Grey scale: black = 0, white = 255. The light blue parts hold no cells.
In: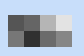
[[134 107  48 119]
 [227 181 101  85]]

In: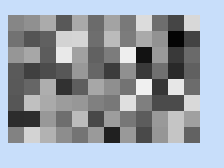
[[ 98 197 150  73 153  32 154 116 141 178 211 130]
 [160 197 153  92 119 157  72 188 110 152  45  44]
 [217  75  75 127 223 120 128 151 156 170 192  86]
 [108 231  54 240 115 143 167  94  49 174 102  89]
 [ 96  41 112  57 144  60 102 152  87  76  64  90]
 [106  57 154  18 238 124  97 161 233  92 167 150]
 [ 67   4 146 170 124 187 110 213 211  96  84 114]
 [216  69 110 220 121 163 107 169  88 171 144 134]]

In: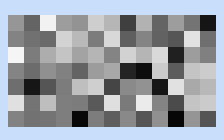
[[ 84 149   7 144  85 137  94 125   8 126 116 114 130]
 [203 196  75 132 235 122 223  89 124 126 190 116 224]
 [184 169 225  22 146 138  69 207 191 124  85  22 110]
 [204 196  92 203  13  35 168 156  99 129 144 108 132]
 [128 157  32 217 181 210 132 181 163 196 173 124 245]
 [111 226  86  98 132  95 216 124 185 211 106 113 131]
 [ 21 116 157 100 178  63 182 206 147 157 242 100 150]]

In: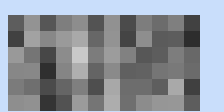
[[ 93 151 150 140 111 173 117 155  82  52 145 142]
 [ 64 169  94 109 109 168  78 127 101  75 111 123]
 [107 121 117  98  96 138 100 175 133  47 136 135]
 [104 125  93  87 129 156 124 201 140  71 117 153]
 [ 45  93  91 142  68 147 103 169 154 136 162  65]
 [ 65 127 108 125  75 145  83 141 126  86 147  93]]

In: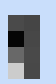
[[ 72 204]
 [ 73 104]
 [ 71   5]
 [ 69  74]]

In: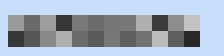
[[ 40  94 187 114  95 119  90 107 176 137  86  55]
 [194 142  59 176 120 118 107 121  54 157 106 155]]
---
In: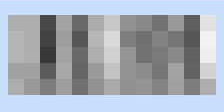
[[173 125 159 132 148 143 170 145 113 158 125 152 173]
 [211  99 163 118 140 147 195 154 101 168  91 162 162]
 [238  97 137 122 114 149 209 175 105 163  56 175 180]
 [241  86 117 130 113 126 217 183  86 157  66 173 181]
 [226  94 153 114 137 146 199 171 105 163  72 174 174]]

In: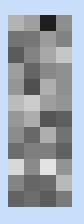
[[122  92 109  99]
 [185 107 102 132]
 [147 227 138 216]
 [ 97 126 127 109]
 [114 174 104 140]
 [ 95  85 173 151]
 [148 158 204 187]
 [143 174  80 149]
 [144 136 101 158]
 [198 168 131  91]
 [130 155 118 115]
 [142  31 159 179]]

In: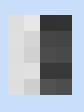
[[ 77  82 206 222]
 [ 57  57 224 223]
 [ 73  76 209 222]
 [ 68  70 213 223]
 [ 51  50 231 222]]

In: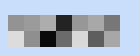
[[167  94 217 107  10 143 220]
 [119 168 151  35 173 155 147]]

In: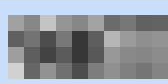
[[132 117 128 144 125  77 112 146 102 209]
 [140 134 137 152  88  55  91  67  94 158]
 [147 143 155 182  94  55 120  77 115  96]
 [ 99  97 119 107 163 135 149 196 135 161]]

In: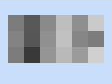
[[208 155 185 149  57 124]
 [124 134 193 144  86 131]
 [202 143 190 138  88 124]]

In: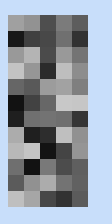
[[ 91  50  71 166 191]
 [ 97 115 172 145  91]
 [ 95  76 121  18 111]
 [149  68  19 196 184]
 [145 191  45  31 172]
 [ 53 111 115 112  31]
 [198 200 103  66  18]
 [127 162 156  89 102]
 [141 190  43 150 195]
 [116 153  75 180 153]
 [ 50 112  72  64  24]
 [ 93 123  78 146 160]]

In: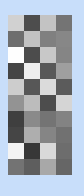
[[102 168  94 115]
 [109 217  55 243]
 [113 133 174  69]
 [131 116 138  63]
 [213  77 188 147]
 [ 91 219  87 205]
 [159  88 238  69]
 [133 200  76 254]
 [135 128 194 110]
 [116 195  77 209]]

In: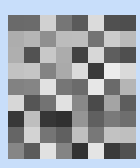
[[ 81  58 228  50 132 225  91 134]
 [191 194 120 192  96 117 211 101]
 [110 122  96 149  48  54 190  56]
 [ 93 164  74 136 225 115  85 215]
 [181 106 231 107 118 225 133 130]
 [218 236  58 219 170 131 197 194]
 [ 79  94 215  66 172 200  82 175]
 [186 204 115 189 188 143 181 173]
 [ 78  80 219  90 118 209 107 106]]
